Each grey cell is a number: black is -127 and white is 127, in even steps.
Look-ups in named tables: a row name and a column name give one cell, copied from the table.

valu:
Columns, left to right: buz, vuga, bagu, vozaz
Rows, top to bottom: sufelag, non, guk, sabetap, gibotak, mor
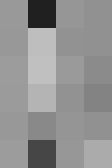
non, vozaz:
17
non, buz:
24
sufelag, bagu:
22
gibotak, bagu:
21
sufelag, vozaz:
17
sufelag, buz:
25
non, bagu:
18

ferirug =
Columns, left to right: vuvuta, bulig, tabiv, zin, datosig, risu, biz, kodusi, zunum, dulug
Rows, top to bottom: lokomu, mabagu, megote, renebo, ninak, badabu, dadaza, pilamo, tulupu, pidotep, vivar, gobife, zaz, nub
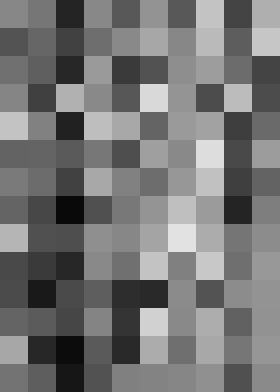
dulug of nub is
10
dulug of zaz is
22
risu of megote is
-45
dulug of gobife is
18
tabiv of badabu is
-37
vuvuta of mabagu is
-44

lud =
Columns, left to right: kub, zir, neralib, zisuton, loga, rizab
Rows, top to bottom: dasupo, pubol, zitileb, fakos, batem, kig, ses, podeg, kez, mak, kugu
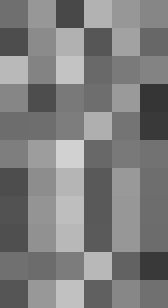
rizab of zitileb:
3
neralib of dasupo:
-55
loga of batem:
-11
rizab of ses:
-17
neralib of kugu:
65
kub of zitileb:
57
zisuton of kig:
-23

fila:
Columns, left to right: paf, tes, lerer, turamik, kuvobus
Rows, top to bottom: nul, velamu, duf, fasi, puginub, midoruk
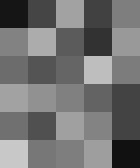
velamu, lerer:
-36
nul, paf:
-106
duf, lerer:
-26
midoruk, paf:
72
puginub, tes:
-47
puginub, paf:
-15
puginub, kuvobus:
-60
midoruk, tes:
-8
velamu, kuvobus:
25
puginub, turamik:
3
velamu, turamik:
-77
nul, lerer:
34
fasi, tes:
17

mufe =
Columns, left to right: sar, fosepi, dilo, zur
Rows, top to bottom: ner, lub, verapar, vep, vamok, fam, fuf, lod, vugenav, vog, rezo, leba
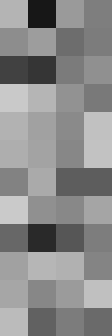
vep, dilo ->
18
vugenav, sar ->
-24
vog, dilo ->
49
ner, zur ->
-1
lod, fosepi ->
16
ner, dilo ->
26

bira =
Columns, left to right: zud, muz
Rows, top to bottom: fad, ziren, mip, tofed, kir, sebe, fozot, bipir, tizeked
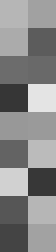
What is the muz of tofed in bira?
100
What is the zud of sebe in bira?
-28
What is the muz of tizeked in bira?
34
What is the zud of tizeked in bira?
-59
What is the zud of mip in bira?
-19
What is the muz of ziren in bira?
-35
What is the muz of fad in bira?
33
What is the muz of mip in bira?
-22

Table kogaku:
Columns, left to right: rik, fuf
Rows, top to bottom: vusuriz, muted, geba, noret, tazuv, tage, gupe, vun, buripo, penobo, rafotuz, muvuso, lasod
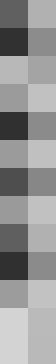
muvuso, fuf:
58
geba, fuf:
36
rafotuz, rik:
28
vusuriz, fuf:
49
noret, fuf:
65
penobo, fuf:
11

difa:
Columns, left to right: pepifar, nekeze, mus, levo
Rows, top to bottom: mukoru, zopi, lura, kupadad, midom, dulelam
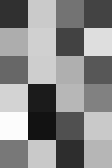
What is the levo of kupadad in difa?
1
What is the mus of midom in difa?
-47
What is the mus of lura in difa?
47
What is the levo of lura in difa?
-40
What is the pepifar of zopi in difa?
45
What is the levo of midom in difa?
73
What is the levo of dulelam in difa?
54
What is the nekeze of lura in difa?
78

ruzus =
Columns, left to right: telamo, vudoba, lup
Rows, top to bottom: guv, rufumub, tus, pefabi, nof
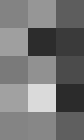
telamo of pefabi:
33
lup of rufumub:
-69
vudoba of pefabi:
90
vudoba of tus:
17
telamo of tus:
-5
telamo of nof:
4
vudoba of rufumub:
-83
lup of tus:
-52
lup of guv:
-34
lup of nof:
-32
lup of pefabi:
-84

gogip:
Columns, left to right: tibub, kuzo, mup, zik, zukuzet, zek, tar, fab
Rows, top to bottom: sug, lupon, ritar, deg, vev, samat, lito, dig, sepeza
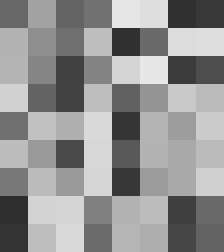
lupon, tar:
92
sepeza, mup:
89
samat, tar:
41
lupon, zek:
-21
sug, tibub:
-24
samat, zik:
87
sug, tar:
-79
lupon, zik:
62
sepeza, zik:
-20
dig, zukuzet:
50
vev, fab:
75
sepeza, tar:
-57
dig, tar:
-64
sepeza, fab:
-29

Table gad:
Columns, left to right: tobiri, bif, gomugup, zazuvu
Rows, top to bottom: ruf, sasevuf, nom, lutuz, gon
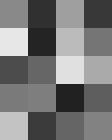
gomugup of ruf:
31
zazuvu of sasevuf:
-10
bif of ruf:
-79
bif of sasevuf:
-91
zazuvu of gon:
2
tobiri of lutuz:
-5
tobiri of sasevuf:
103
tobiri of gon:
67
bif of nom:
-25

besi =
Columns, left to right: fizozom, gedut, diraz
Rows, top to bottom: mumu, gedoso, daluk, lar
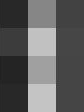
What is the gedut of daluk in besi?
32
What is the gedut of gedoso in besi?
65
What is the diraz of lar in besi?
-58
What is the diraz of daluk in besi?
-58
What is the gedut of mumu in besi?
6
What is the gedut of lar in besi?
68

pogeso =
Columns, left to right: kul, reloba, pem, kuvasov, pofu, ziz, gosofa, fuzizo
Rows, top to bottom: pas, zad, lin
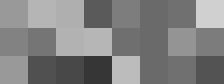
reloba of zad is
-10
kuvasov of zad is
54
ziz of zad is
-21
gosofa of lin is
-15
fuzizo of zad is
-3
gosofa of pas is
-15
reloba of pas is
53
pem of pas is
47
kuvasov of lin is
-73
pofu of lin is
60
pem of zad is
50
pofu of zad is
-16
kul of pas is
25
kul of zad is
2
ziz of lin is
-21
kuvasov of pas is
-37
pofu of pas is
-2
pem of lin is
-55
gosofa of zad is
20
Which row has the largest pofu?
lin

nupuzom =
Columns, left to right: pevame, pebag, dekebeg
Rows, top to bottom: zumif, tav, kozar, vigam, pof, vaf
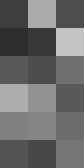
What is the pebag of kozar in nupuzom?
-51
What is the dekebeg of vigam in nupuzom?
-38
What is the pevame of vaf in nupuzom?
-43
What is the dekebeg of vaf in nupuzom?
-10
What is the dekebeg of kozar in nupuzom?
-16
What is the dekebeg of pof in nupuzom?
-19

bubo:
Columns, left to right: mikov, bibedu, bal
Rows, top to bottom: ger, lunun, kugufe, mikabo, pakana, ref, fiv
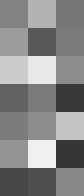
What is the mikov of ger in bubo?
2
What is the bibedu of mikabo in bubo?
-5
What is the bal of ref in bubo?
-73
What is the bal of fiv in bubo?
8
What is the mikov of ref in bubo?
19
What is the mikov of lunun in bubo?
28
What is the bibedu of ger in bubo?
51
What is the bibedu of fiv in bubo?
-48
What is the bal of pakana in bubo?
67
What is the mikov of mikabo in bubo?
-29
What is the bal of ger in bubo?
-9
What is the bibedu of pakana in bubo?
13
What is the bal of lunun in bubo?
-5

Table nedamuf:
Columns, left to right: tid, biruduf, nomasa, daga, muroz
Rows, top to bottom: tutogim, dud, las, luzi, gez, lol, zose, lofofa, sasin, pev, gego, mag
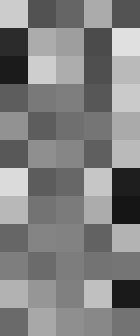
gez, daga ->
-10
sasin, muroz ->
51
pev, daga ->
-12
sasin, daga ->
-29
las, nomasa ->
45
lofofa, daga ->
44
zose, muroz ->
-97
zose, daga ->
70
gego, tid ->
50
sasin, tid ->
-25
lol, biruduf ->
15
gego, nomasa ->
0
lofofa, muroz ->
-106
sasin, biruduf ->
4
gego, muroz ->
-101
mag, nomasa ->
15
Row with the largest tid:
zose

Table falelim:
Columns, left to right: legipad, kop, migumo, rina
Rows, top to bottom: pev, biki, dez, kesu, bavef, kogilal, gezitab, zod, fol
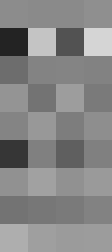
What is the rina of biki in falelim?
85
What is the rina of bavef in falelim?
14
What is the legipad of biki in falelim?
-92
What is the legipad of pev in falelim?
12
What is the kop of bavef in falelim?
24
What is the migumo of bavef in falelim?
-2
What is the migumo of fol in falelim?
27
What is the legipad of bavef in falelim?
4
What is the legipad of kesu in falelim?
20
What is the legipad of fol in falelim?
46
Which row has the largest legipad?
fol

